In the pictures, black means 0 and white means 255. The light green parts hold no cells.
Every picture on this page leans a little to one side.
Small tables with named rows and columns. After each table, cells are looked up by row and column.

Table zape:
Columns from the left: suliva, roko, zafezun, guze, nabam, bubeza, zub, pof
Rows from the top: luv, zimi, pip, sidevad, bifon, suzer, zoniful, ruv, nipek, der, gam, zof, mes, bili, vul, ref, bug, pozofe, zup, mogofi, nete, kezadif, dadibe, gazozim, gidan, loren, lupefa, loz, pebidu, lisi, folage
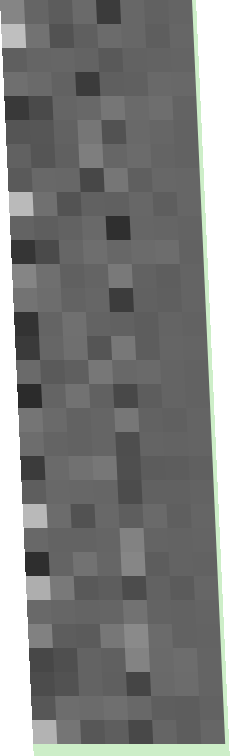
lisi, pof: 98
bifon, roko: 74
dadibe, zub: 99
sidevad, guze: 59
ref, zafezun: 95
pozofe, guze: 101
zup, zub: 99
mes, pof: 100
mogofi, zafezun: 113

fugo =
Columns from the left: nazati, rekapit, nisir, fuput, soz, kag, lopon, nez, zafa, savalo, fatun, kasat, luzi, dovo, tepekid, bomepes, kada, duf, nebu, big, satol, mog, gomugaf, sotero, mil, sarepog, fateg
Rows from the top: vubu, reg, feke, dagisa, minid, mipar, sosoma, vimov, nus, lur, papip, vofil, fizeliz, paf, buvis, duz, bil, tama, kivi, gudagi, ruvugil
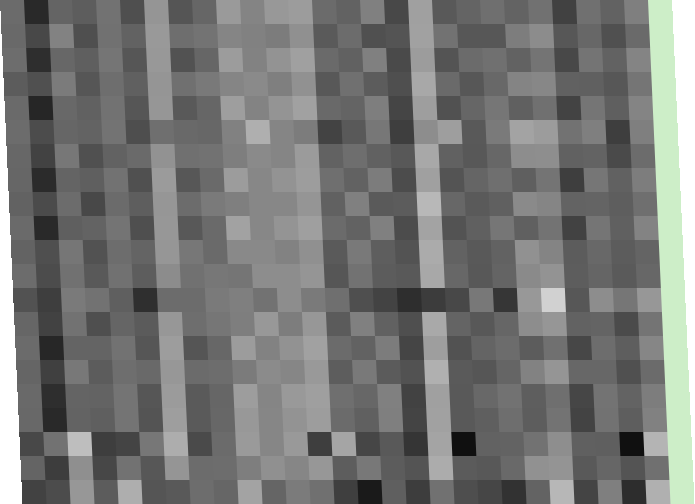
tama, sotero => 67
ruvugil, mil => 127
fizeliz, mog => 152
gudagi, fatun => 144
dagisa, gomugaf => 135
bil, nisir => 100
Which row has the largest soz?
ruvugil

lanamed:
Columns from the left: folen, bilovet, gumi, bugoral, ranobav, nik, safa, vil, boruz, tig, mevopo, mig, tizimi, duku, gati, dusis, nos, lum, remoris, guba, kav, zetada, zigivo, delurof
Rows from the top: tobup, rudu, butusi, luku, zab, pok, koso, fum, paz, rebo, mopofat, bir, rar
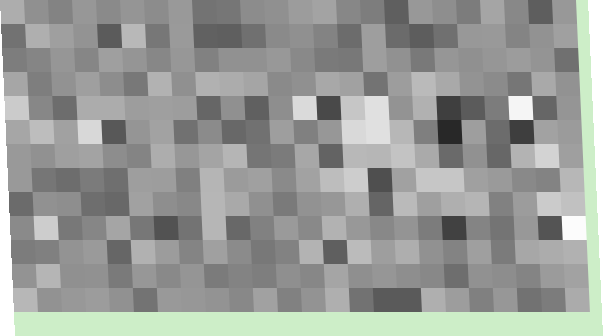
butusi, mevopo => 145
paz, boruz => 182
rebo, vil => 115
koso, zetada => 179
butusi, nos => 145
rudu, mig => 138
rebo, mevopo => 129
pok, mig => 158
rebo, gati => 152
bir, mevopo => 126
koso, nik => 132

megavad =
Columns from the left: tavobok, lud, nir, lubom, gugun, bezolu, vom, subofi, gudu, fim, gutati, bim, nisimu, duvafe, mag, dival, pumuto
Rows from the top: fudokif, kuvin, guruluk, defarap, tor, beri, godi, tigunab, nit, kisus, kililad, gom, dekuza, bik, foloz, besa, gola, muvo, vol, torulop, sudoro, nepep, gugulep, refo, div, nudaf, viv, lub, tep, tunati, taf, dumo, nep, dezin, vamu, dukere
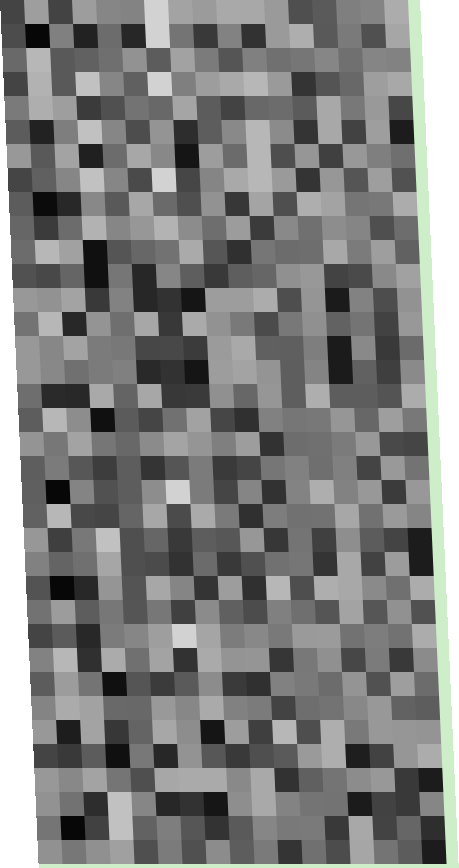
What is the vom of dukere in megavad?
80
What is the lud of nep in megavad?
136
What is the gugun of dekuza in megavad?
130
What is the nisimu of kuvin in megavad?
174
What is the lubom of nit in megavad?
136
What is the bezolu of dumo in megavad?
39
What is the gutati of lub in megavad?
54
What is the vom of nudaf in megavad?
64
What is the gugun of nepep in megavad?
101
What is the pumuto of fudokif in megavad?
172
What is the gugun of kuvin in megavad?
108
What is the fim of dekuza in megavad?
157
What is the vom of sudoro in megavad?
210
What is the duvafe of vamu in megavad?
168
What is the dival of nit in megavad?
120
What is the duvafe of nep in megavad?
140
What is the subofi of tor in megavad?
165
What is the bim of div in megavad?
78

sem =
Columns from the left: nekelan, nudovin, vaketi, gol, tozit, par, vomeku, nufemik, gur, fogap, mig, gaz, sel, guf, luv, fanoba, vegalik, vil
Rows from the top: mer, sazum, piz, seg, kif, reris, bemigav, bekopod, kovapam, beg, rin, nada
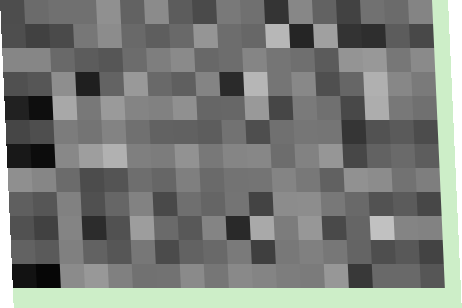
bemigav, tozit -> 177
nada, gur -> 118
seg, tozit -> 99
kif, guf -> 112
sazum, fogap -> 109
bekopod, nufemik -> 127
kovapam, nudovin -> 86
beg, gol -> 44
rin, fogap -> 122
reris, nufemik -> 97
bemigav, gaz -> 109
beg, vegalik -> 132
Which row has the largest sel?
beg

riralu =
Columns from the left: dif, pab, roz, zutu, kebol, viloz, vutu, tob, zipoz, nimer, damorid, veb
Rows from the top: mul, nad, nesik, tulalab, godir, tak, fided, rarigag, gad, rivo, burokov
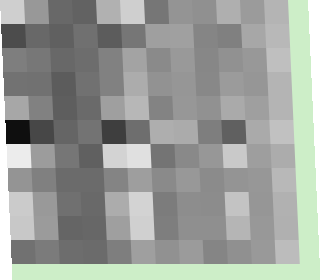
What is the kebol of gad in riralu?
172
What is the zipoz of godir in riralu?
145
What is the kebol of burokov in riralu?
126
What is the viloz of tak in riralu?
110
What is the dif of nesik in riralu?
126
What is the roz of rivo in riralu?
101
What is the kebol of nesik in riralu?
129

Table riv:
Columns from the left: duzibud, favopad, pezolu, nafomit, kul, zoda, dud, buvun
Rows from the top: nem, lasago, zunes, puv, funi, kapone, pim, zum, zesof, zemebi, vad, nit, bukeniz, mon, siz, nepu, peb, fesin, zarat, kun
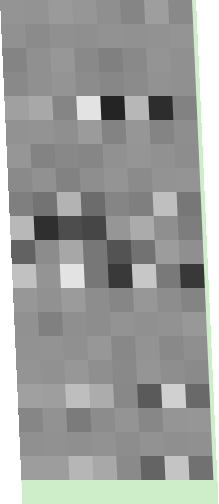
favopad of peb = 158
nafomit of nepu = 143
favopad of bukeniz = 145
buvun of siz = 143
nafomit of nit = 119
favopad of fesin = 146
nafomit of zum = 142
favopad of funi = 168
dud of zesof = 191
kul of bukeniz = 134
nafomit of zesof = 108
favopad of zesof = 115
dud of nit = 121
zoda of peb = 90
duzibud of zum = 138
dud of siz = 137
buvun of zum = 148
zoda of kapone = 150
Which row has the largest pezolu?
nit

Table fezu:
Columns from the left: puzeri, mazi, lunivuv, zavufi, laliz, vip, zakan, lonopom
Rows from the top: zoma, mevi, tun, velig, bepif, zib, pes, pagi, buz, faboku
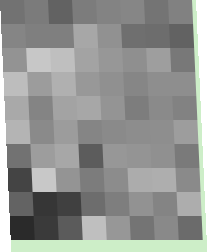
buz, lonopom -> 173
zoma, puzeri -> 114
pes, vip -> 148
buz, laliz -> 126
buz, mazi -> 54
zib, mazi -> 138
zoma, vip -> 134
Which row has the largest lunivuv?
tun

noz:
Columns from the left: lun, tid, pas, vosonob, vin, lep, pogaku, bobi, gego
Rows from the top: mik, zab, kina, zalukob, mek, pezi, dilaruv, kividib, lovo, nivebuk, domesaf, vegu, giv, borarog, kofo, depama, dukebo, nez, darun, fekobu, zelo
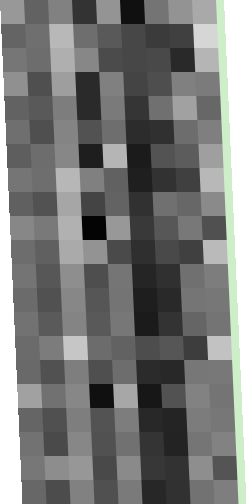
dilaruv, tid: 109
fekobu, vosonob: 73
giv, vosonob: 86
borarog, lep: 27
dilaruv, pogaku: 83
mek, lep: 53
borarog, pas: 132
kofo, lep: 77
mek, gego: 103
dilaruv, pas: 135
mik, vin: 148
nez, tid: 80
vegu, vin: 117
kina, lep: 71
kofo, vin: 98
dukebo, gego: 116
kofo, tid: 124
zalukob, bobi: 128

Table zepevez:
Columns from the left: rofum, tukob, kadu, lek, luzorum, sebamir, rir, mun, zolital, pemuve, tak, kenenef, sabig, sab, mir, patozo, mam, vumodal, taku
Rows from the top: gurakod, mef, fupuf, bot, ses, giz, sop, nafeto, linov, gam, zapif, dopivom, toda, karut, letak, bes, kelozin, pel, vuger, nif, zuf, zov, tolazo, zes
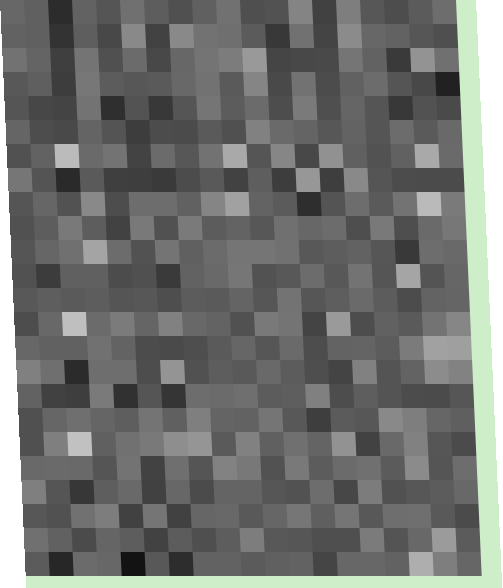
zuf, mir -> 124
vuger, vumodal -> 86
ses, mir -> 101
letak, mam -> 123
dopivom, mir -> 115
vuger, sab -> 146
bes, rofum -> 128
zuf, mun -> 75
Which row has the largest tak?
fupuf

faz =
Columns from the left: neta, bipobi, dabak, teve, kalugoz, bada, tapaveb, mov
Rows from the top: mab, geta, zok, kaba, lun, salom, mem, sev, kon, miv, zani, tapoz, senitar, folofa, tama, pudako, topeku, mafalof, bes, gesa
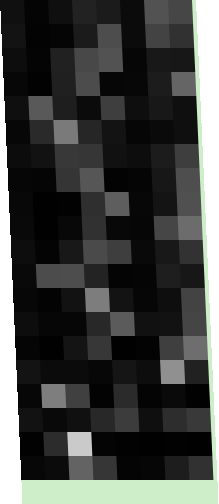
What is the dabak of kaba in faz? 32
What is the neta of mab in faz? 16
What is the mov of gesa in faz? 49
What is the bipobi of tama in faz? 1
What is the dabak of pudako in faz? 11
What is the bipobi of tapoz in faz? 76
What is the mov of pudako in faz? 33
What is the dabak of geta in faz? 5
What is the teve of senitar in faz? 125
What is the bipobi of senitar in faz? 3
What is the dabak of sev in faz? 53
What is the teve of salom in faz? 38
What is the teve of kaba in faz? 76

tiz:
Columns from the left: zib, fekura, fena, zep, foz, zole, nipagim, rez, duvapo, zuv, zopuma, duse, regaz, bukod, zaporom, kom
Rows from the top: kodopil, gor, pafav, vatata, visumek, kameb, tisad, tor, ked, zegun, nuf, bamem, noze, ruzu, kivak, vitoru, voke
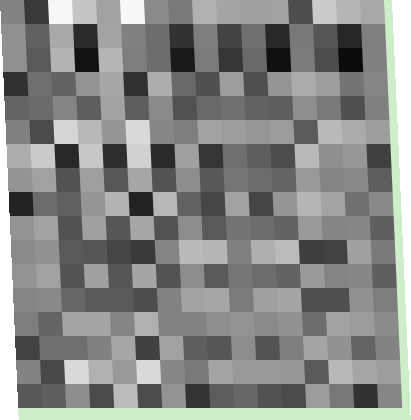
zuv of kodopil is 165
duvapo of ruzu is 142
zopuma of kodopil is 160
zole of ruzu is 176
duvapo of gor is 126
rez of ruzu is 131
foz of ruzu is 132
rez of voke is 52
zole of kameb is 218
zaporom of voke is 50
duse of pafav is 16
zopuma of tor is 108
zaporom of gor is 38
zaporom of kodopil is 181
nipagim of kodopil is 138
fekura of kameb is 74
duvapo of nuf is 181
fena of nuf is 89
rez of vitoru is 121
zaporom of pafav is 11
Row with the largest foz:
voke

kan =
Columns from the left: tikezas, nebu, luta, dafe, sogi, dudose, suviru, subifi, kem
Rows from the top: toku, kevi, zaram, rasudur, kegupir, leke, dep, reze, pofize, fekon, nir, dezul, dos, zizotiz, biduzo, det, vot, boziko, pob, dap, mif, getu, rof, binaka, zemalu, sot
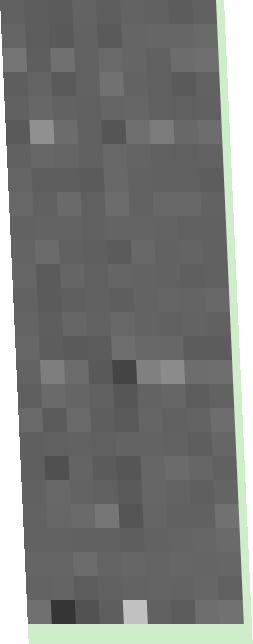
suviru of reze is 97
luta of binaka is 108
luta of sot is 82
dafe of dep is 97
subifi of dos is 100
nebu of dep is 103
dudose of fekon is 100
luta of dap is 100
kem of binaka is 102
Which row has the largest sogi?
sot

